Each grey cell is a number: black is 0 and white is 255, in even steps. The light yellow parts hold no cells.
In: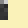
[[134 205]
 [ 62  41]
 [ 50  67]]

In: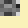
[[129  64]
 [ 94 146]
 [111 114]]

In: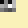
[[  8 136]
 [172 154]
 [122  94]]

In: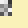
[[242 228]
 [136 173]
 [186 140]]

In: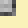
[[185 198]
 [170 161]
 [182 189]]

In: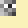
[[209 140]
 [137 254]
 [185 119]]

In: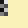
[[ 20 229]
 [130  78]
 [ 14 197]]
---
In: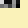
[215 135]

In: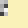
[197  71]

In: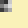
[ 81 176 170]

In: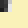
[ 46  55 231]

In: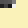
[80 67]

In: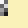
[247 217]

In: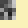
[ 72  99  50 151]

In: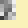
[122 139 109 163]
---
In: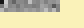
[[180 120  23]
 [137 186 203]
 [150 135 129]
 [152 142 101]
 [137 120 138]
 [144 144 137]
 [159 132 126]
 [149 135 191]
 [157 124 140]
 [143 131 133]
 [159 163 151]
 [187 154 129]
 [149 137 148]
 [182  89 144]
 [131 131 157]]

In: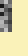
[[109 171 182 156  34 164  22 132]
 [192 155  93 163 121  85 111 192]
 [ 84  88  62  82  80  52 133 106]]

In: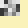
[[ 54  55 235 231]
 [130  87 213  60]
 [191 232 161 186]
 [126 166 186 220]
 [208  74  61 227]]

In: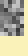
[[206 139 113 127 140 121  96  94 140]
 [186  81 176 147 130 109  62 167 167]
 [ 99 145 164 118 129 104 153 113  71]
 [171 148 194  85  78 128 177 196 145]
 [ 76  57 123  89 130  84 143 190 194]
 [138 154  67 194 180  66 169 111 103]]

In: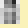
[[216 212 204 202 235 233]
 [130 155 142 185 147 113]
 [157 169 163 196 140 127]
 [ 97 119 107 164 101  38]
 [213 182 201 194 209 235]]

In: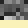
[[ 20 114 105  97  36]
 [201  41  84  88 136]
 [191  41  76  81 141]
 [162  50  92  89 111]
 [ 96 145  40  86 144]
 [155  75  96 101 104]
 [ 86  80 129 109  37]]
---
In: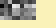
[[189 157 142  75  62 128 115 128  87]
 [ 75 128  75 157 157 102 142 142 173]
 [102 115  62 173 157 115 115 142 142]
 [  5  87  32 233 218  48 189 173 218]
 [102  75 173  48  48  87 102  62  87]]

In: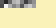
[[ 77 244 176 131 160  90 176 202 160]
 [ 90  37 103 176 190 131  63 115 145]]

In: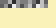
[[ 97 152  56 237 152  82 137 193  82 237 193 137]
 [113 113 179  44 152 125 125 166 113  56 193  97]]

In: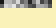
[[ 99 215 199 228 141 184 141  85  69 170 170 154  85]
 [ 23 184 184 154 215  99 128  37 128 199  69 114  53]]

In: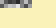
[[ 91 161 200 188 229 134  76 161]
 [173  91  60  76  44 121 188 107]]

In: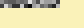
[[ 63 213 131  50  50 199  50  10 158 184 103 131  78  36 184]
 [143 103  91  91 117 103 117 225 143  78 184 158 158 171  63]]

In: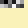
[[206 177 103 249  87  58]
 [ 73   1 131  27 221 162]]

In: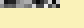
[[142  89 101  89 157 157 127 114 213  73  73 238  73 142  35]
 [185  20  35  35 127 157 173 173  59   8  47 101 213   8 200]]
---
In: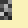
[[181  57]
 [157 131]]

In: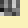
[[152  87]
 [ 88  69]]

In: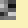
[[142  16]
 [128  88]]

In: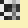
[[34 32]
 [32 51]]

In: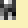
[[117  93]
 [ 67  30]]

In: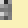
[[142 118]
 [124 116]]
